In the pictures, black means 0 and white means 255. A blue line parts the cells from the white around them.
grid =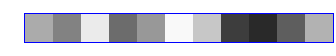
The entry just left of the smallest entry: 61
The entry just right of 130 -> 235
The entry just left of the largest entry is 152

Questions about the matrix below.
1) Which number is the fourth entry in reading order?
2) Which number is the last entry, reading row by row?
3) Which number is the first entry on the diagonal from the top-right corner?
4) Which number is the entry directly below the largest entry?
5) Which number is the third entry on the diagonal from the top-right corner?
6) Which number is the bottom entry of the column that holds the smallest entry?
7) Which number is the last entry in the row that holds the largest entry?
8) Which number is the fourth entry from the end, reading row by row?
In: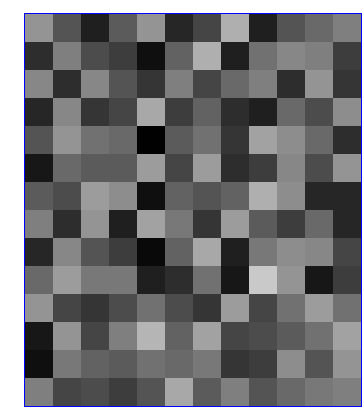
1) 91
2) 127
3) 127
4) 69
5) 45
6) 84
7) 61
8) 84

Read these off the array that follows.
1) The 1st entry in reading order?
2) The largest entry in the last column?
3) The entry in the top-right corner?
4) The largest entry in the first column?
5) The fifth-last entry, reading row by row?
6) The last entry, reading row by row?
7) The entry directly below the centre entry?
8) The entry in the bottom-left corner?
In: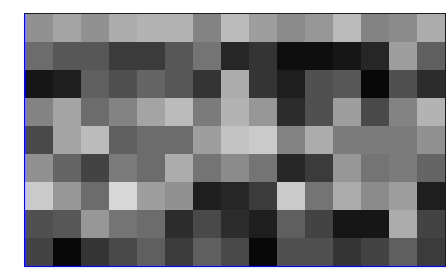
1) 145
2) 179
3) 172
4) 202
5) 80
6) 59
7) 139
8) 67

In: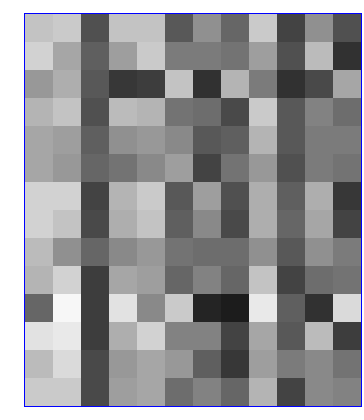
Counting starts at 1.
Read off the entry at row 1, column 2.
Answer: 202
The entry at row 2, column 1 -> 210
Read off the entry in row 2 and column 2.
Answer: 166
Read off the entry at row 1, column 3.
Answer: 80
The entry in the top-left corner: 195
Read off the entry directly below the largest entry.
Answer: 233
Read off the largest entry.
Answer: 247
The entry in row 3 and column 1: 152
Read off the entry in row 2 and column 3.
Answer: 95
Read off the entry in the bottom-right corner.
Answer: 130
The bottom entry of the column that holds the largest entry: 202
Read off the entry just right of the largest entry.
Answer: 61
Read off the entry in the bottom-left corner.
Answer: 202
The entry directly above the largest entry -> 210
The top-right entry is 80
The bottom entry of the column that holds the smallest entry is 102
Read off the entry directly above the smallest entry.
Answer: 102
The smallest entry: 28

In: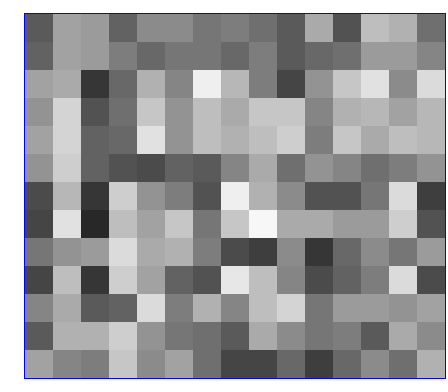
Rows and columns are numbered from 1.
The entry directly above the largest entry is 177
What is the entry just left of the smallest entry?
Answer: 225
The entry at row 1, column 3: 155
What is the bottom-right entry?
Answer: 177
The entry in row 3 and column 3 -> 54
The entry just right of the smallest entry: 190
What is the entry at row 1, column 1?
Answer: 90
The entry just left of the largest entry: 198
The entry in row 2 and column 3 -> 155
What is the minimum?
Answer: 40
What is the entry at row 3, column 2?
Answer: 170
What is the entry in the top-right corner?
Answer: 111
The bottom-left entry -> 162
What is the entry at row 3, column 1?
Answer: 162
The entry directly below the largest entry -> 62
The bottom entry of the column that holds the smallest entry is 125
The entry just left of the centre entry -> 82
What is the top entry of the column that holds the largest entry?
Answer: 111
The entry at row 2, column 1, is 98
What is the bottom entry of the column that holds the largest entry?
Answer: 69
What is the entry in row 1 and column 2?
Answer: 162

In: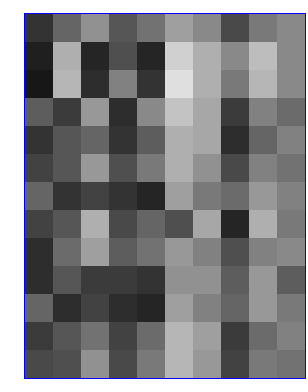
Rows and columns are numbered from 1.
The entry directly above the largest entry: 208
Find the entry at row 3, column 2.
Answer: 182
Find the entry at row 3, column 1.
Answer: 23
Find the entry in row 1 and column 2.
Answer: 101
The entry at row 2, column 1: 31
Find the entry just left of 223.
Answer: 51
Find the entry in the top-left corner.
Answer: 51
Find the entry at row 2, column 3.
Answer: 37
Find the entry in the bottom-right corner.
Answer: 114
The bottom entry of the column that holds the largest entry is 182
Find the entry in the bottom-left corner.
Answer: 73
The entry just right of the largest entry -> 175
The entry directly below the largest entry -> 195
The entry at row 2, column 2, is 175
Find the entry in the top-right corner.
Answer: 137
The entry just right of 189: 137
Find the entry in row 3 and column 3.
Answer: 45

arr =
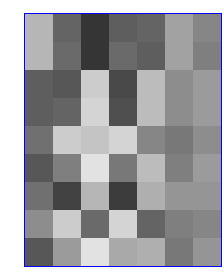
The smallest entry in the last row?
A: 87
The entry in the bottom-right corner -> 149
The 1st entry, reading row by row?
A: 182
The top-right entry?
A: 134
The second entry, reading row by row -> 100
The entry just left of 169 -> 226
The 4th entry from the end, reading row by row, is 169
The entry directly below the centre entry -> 120
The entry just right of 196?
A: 212
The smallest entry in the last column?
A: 127

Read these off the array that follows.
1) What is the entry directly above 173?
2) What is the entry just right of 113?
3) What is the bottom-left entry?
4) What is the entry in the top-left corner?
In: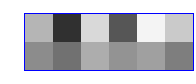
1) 217
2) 173
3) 140
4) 181

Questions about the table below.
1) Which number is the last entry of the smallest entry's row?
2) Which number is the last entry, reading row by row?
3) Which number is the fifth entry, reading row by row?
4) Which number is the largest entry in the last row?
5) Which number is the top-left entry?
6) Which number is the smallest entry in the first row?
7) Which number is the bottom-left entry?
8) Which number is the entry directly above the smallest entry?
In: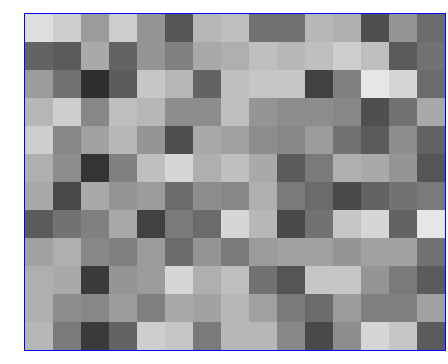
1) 107
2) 91
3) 149
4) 214
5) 222
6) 79
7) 183
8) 169
